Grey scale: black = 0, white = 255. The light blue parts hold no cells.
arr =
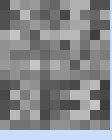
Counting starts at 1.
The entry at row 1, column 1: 72
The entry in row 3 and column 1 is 81
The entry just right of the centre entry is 145
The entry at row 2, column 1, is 81
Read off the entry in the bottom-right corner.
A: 123
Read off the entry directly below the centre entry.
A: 145
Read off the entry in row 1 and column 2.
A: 166
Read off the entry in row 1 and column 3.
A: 145
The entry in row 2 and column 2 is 91
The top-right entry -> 81
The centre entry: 176
